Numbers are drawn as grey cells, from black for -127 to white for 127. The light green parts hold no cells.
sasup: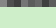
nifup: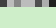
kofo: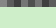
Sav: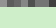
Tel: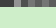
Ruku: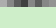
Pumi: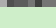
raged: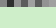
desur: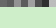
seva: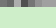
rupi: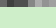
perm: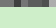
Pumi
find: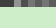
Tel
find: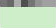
seva
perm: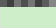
kofo
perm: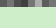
Pumi
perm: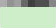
rupi

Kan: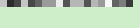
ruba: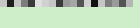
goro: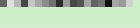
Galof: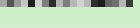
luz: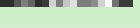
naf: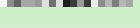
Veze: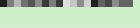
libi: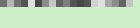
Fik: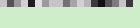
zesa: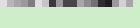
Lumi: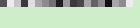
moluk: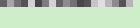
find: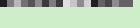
Veze
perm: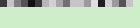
Fik

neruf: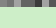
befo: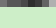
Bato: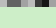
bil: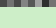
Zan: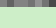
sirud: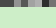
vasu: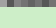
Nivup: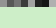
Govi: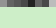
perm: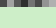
sirud
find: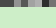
sirud
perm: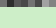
bil
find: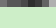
befo

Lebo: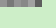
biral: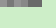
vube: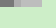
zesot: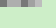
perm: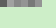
Lebo
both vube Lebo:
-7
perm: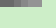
biral
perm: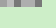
zesot
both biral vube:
-7

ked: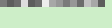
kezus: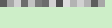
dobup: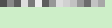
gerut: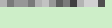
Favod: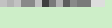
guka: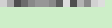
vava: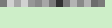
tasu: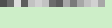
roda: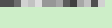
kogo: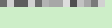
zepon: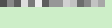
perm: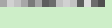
tasu
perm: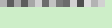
kezus
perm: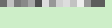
dobup
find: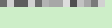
kogo
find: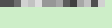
roda
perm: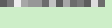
ked
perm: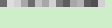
kogo

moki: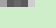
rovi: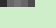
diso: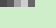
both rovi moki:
-24
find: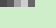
diso
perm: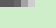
moki
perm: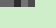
rovi
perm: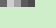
diso

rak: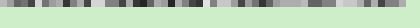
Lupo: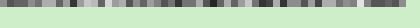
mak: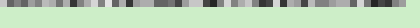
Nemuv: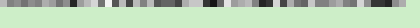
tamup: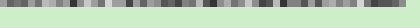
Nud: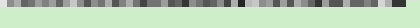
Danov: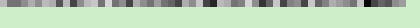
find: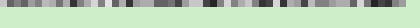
mak
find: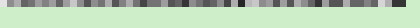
Nud
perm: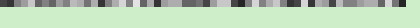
mak
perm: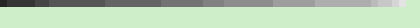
Lupo
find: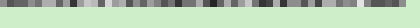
Lupo

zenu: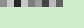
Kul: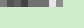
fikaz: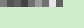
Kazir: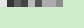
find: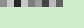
zenu
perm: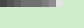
Kul

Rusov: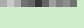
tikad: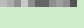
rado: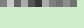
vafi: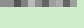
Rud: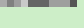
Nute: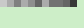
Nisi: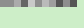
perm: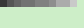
rado
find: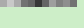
Rusov
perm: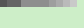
tikad
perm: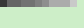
Nute
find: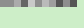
Nisi
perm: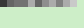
Nute

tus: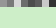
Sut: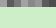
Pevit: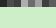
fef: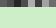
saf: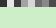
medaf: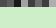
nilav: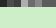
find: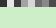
saf
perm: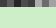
Pevit
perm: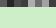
Pevit

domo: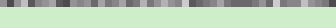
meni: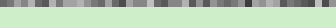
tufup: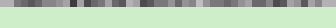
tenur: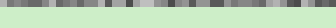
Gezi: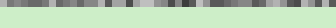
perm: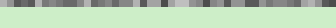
tenur
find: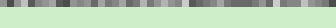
domo
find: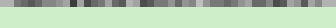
tufup
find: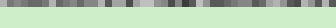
Gezi
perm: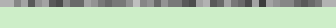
tufup
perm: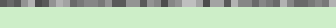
tenur

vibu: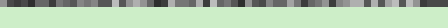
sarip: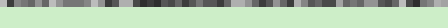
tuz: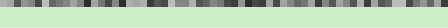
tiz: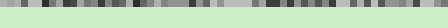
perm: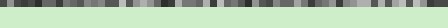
vibu
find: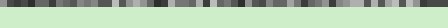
vibu
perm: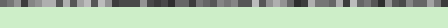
vibu

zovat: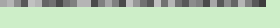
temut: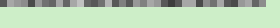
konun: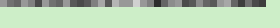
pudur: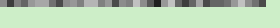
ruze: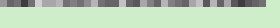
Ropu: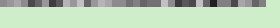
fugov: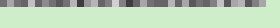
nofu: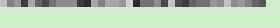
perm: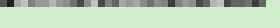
pudur
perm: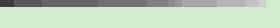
ruze
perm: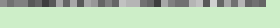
fugov

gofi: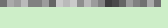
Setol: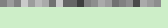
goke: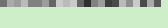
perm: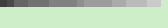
gofi
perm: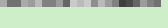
gofi
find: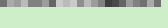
gofi

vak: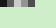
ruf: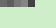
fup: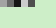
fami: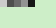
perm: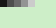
fami
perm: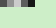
vak
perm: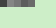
ruf
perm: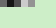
fami

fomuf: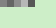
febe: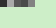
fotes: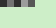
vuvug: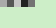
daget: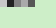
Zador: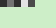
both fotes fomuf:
-40
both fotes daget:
-40
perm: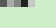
daget

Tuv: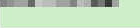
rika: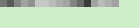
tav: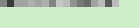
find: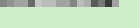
Tuv
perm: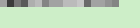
Tuv
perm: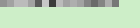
tav

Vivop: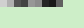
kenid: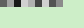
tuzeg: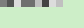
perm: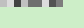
tuzeg
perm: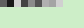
kenid
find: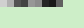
Vivop
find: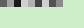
kenid

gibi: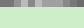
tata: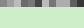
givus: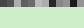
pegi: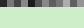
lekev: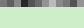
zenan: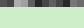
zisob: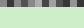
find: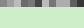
tata
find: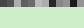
givus
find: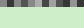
zisob
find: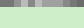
gibi

